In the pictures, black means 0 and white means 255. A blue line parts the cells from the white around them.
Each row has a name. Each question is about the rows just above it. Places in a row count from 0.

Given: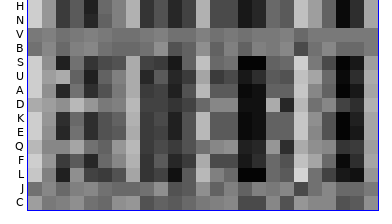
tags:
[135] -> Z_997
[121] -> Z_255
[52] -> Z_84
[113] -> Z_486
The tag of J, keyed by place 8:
Z_486
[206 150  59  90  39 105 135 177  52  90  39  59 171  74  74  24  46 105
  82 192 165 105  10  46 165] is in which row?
F
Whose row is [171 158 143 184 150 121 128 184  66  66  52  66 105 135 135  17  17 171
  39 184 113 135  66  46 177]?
D

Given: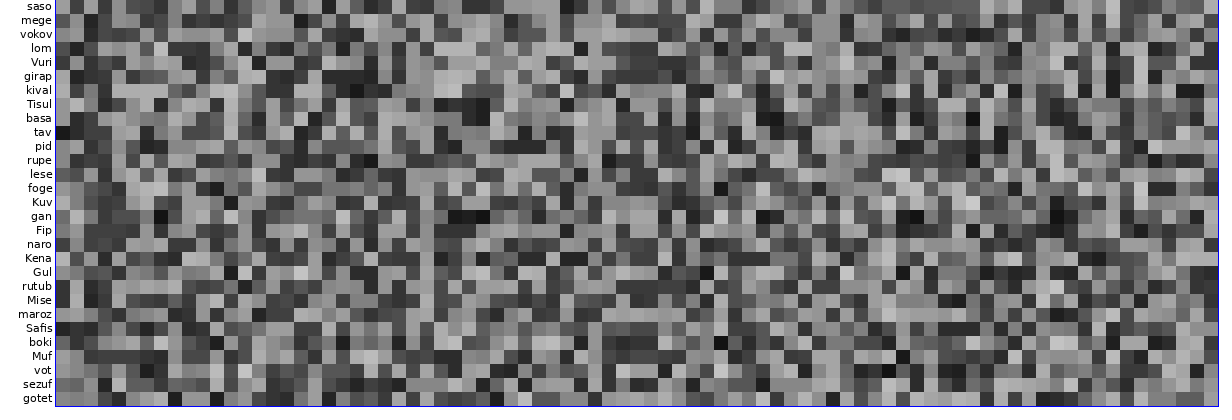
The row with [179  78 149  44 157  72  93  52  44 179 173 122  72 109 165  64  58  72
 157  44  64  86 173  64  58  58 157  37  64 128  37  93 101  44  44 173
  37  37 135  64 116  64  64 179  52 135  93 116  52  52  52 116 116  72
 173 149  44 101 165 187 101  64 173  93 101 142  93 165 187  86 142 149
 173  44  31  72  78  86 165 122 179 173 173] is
Kena
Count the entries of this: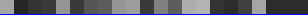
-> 22
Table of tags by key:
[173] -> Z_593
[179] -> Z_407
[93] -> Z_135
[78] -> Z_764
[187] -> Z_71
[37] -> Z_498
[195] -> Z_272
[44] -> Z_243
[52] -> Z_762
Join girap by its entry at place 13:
Z_593
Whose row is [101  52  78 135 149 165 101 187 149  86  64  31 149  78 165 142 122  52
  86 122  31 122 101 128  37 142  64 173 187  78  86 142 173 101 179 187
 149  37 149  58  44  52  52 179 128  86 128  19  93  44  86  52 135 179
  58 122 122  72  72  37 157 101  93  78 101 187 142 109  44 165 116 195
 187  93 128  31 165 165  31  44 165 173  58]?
boki
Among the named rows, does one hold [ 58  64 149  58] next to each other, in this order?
no
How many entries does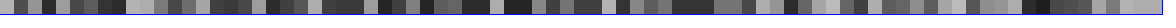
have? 83
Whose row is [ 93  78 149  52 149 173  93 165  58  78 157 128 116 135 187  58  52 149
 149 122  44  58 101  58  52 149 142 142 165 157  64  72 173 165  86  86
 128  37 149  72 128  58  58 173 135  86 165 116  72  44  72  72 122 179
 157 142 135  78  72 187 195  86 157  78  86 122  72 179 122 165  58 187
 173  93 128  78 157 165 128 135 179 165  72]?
lese

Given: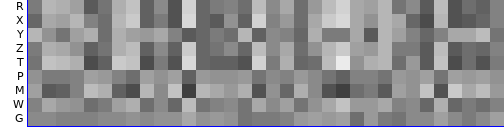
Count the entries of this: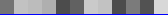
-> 12
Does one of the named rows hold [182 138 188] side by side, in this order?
no
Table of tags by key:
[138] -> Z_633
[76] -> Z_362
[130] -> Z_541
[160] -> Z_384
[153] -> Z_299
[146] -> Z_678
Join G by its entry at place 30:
Z_633
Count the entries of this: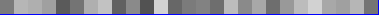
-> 27

